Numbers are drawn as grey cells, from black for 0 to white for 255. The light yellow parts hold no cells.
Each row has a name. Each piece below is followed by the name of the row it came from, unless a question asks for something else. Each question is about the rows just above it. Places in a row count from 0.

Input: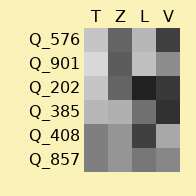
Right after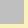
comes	[141]
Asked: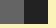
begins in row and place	Q_202, 1
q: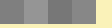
Q_857
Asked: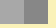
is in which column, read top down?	V
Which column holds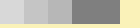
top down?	T
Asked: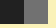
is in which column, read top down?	L

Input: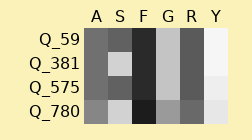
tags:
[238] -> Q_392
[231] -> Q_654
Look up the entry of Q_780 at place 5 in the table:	Q_654
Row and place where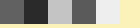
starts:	Q_575, 1

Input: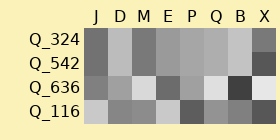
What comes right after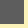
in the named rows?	[147]
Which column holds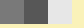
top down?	X
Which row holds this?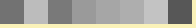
Q_542
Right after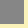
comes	[140]

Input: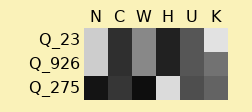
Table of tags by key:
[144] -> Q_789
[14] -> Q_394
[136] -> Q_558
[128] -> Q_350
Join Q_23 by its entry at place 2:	Q_558
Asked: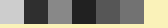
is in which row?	Q_926
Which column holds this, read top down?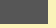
U
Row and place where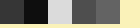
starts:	Q_275, 1

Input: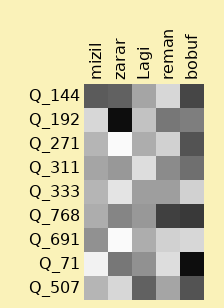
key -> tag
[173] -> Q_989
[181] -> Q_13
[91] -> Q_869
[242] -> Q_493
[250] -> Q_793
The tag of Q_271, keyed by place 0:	Q_13
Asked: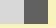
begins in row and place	Q_507, 1
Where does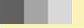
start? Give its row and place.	Q_144, 1
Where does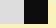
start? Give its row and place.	Q_71, 3

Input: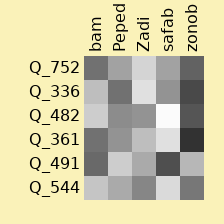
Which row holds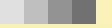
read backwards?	Q_361
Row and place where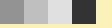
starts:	Q_361, 1
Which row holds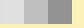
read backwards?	Q_361

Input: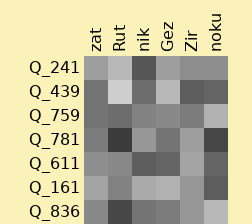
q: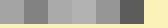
Q_161
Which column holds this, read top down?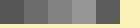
nik
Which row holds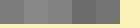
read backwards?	Q_759
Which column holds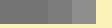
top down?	zat

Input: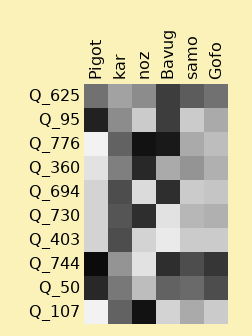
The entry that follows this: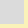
[46]
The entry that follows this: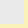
[203]
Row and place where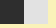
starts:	Q_730, 2
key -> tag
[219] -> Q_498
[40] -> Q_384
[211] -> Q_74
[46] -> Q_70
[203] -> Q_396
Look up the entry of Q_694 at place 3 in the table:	Q_70
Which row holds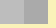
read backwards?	Q_776
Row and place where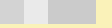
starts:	Q_403, 2

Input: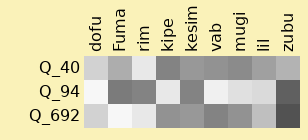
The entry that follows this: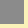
[160]
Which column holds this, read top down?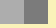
Fuma
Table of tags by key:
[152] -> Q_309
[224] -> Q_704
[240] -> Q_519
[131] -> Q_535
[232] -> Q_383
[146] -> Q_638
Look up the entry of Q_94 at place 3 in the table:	Q_383
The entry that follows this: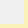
[224]
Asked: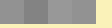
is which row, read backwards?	Q_692
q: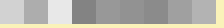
Q_40

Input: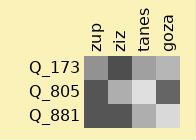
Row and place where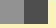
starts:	Q_173, 0
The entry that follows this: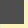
[160]
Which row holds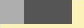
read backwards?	Q_881
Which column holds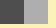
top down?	ziz

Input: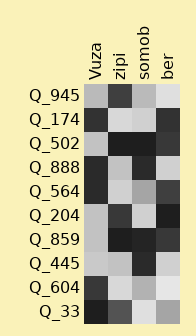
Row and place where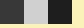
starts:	Q_204, 1
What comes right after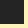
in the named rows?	[56]
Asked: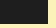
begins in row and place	Q_502, 1
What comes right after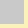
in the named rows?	[194]

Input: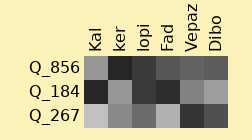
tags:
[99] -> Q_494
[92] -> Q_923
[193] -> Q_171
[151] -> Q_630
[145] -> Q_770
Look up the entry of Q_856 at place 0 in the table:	Q_630
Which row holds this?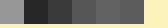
Q_856
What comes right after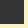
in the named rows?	[80]
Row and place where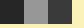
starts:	Q_184, 0
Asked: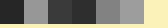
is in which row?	Q_184
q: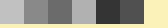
Q_267

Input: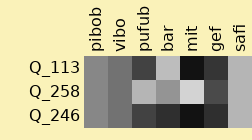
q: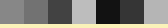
Q_113
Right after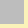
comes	[18]
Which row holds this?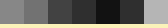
Q_246
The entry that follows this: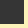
[181]
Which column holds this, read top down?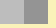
bar
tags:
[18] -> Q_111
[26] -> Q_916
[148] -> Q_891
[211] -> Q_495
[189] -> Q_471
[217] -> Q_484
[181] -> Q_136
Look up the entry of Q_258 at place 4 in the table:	Q_495

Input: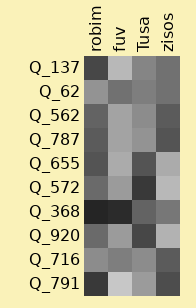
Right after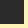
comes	[99]
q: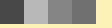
Q_137
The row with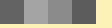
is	Q_562
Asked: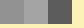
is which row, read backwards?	Q_787
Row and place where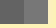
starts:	Q_368, 2

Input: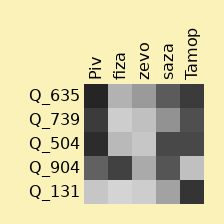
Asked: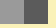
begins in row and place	Q_635, 2
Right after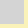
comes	[205]
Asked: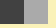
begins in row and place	Q_904, 1
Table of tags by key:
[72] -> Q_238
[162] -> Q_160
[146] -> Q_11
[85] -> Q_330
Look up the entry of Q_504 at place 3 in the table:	Q_238
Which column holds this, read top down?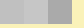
zevo

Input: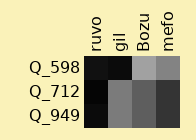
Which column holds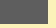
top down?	Bozu
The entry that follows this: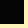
[123]
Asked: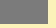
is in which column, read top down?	gil
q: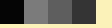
Q_712

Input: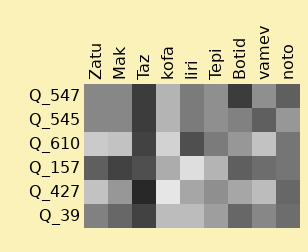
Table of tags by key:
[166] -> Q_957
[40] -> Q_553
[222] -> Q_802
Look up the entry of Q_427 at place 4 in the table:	Q_957
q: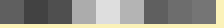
Q_157
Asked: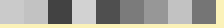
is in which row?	Q_610

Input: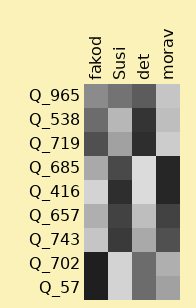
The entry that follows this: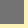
[92]
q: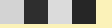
Q_416
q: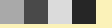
Q_685

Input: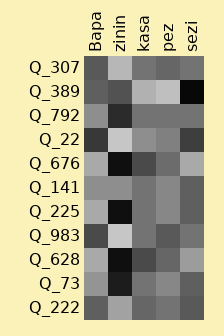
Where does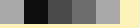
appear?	Q_676
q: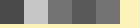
Q_983
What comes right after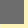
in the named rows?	[169]

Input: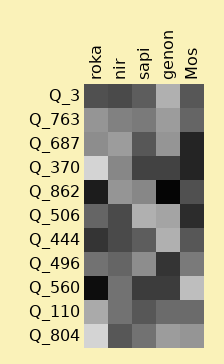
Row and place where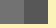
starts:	Q_110, 1
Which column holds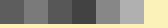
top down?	sapi
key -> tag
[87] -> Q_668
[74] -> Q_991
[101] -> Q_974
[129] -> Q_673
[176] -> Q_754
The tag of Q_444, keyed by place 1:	Q_991

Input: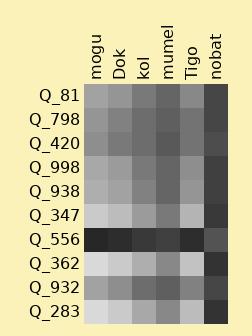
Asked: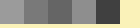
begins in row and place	Q_998, 1
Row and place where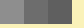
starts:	Q_932, 1
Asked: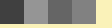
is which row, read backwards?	Q_938
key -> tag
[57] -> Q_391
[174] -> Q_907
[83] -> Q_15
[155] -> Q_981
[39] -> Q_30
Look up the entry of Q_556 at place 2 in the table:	Q_391

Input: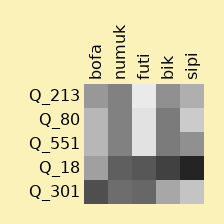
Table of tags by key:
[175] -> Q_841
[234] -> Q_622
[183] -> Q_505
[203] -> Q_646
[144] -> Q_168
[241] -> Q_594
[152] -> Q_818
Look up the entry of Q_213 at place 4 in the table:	Q_841
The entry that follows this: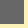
[167]

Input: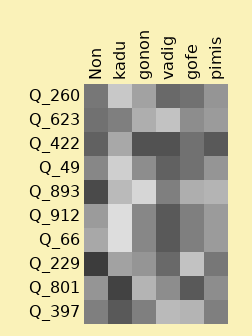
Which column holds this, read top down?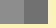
gofe
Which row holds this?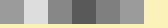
Q_912
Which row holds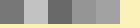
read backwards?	Q_229
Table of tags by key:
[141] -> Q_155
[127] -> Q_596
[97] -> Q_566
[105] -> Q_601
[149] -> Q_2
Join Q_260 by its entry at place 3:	Q_601

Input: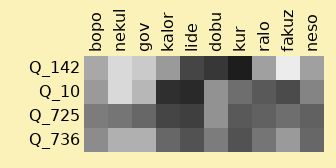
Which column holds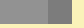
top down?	dobu
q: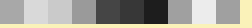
Q_142

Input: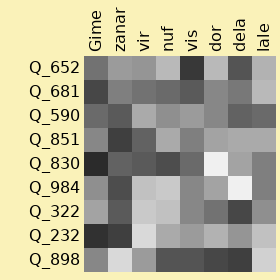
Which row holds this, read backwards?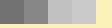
Q_322
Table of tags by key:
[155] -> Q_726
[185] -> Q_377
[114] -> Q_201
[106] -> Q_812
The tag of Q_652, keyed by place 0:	Q_201
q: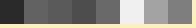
Q_830
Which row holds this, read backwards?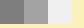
Q_830
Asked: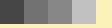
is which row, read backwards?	Q_322
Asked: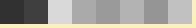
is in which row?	Q_232

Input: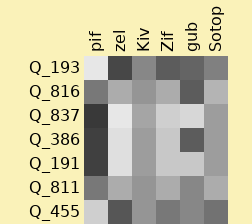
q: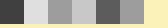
Q_386
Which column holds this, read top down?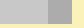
Zif

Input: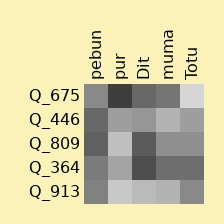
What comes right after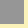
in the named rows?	[179]
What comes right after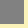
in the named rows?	[200]
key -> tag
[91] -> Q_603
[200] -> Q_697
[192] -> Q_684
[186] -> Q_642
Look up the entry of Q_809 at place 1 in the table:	Q_684
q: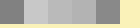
Q_913
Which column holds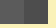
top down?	Dit
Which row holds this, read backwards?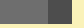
Q_364

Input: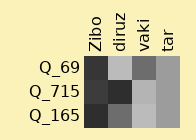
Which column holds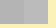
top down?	vaki
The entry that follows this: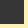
[187]
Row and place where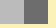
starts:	Q_69, 1

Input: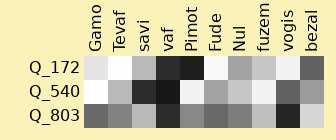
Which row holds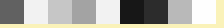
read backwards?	Q_540
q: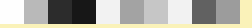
Q_540
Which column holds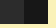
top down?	vaf
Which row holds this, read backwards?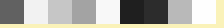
Q_172
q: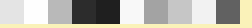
Q_172
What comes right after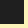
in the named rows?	[248]

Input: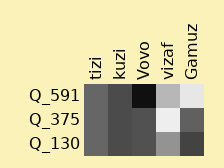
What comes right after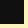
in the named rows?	[183]
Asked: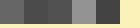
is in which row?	Q_130
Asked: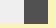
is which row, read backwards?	Q_375
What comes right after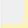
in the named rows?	[96]

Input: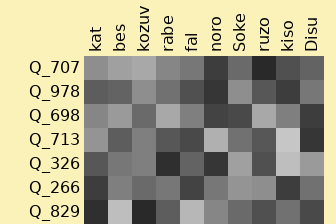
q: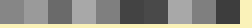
Q_698
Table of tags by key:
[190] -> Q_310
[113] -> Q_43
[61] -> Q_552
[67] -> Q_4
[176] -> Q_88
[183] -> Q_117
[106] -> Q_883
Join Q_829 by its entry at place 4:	Q_117
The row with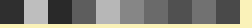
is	Q_829
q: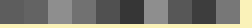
Q_978

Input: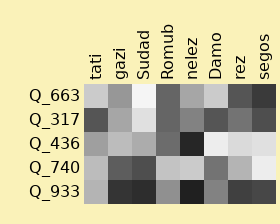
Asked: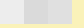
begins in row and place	Q_436, 5
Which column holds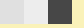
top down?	segos
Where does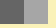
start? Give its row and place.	Q_663, 3
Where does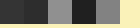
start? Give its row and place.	Q_933, 1

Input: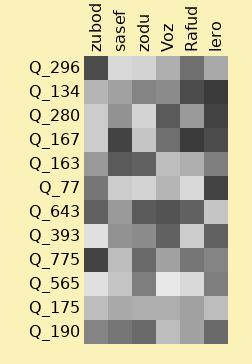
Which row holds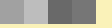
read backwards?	Q_190
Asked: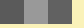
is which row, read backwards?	Q_643
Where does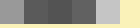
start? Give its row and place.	Q_643, 1
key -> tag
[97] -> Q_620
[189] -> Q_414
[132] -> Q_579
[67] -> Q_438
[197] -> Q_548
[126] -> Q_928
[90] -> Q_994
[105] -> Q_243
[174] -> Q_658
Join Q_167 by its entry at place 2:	Q_548
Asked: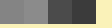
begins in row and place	Q_134, 2
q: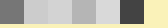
Q_77
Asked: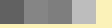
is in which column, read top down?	lero

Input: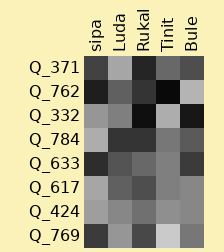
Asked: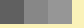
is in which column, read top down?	Luda
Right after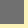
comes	[143]

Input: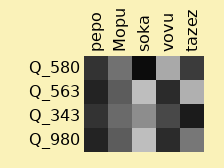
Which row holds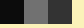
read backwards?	Q_580
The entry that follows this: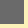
[141]
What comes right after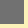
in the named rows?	[12]
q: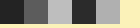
Q_563
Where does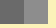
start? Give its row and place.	Q_343, 1

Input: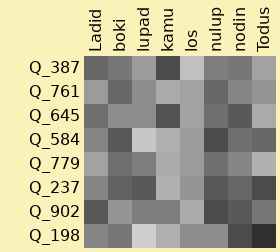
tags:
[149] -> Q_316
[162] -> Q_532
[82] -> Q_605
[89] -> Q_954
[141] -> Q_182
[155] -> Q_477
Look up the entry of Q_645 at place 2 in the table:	Q_182
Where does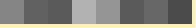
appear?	Q_237
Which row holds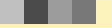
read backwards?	Q_387
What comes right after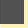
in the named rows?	[162]
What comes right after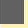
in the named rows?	[89]
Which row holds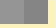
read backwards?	Q_761

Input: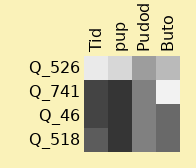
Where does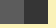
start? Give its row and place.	Q_518, 0
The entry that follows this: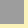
[186]
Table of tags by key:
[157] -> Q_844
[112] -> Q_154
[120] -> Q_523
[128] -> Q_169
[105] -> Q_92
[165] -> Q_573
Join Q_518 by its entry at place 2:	Q_169

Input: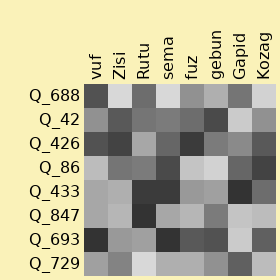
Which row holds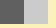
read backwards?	Q_693
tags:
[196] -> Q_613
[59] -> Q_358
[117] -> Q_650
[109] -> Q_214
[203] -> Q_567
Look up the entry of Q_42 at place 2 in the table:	Q_650
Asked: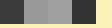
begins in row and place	Q_433, 3

